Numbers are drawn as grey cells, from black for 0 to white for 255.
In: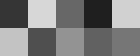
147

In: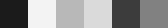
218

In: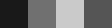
112

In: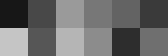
140

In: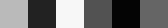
82

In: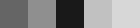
25

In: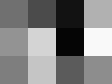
197

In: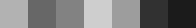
157

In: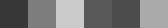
89
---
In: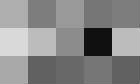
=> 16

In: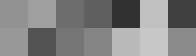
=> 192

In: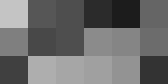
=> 133

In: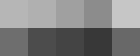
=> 140

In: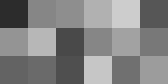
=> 162

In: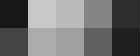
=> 132

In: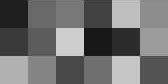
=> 44
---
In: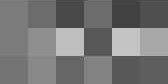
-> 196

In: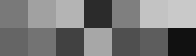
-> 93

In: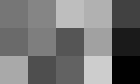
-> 161

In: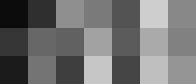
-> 170

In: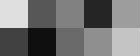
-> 143

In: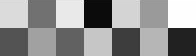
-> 182

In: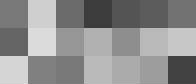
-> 185
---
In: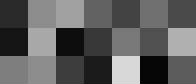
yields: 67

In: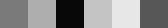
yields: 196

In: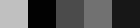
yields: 75

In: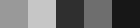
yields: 47

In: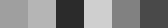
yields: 207

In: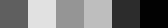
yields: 190

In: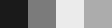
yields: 123

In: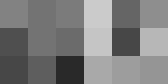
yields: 203

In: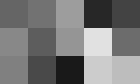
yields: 157
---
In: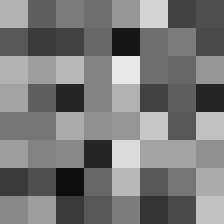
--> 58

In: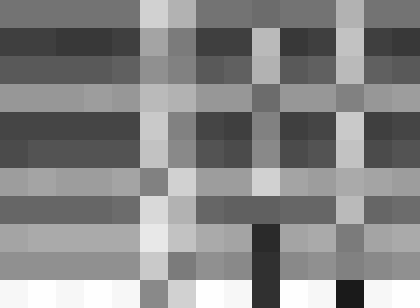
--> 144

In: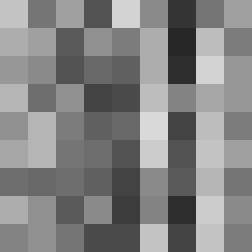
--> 173

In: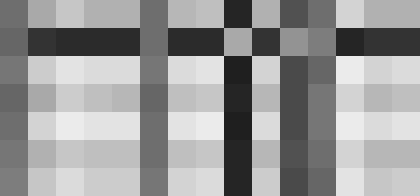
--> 118

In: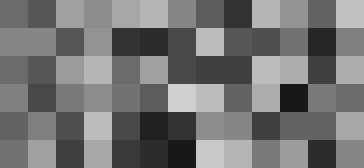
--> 99

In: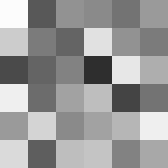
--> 154

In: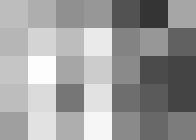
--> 189

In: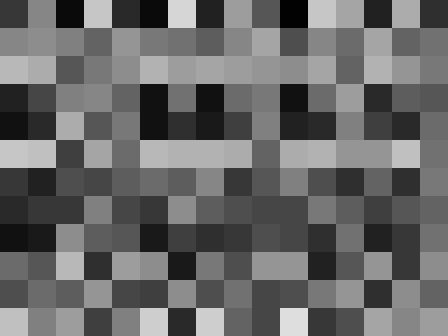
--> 78
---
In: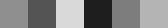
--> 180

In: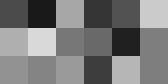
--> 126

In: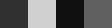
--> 96

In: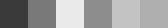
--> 175

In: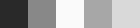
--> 217

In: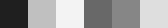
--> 222

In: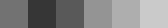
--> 202

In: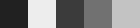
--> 195
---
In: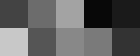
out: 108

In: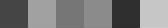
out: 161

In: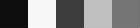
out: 247

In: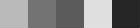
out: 115

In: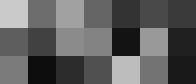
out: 109

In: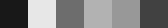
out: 231

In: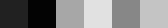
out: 3

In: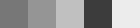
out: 149

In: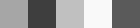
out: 62
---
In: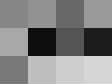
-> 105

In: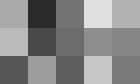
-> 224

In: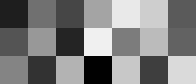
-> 206

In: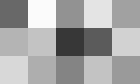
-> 228

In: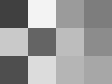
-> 155

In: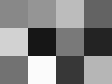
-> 188

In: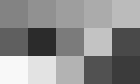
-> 171

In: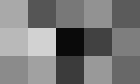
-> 146

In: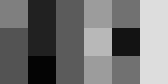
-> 113

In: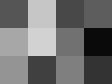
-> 72
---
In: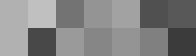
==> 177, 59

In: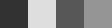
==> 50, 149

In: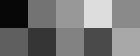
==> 7, 168

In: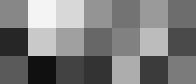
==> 135, 123

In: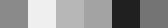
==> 138, 116

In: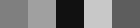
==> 127, 93

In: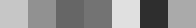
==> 198, 170
